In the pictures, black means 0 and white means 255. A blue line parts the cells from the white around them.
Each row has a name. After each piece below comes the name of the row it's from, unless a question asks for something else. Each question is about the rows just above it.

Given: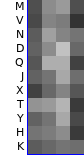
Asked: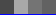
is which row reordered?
Y
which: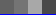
Y

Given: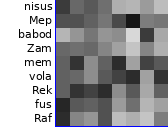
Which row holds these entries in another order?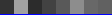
vola
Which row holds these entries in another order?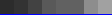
mem
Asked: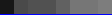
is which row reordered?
Mep

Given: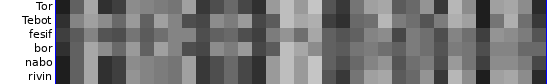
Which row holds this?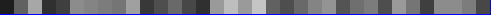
nabo
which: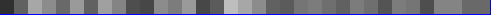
bor
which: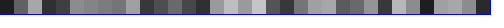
Tor
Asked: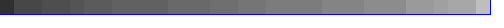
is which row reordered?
bor

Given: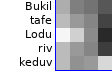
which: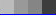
riv
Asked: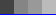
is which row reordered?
tafe
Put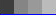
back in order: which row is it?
riv
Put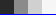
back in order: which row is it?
Lodu
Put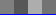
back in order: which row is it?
Bukil

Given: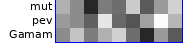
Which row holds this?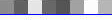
pev
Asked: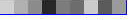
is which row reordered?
mut

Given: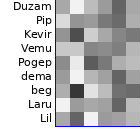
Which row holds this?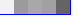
Laru
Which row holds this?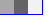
Lil
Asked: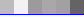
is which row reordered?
Laru
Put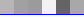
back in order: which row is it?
Lil

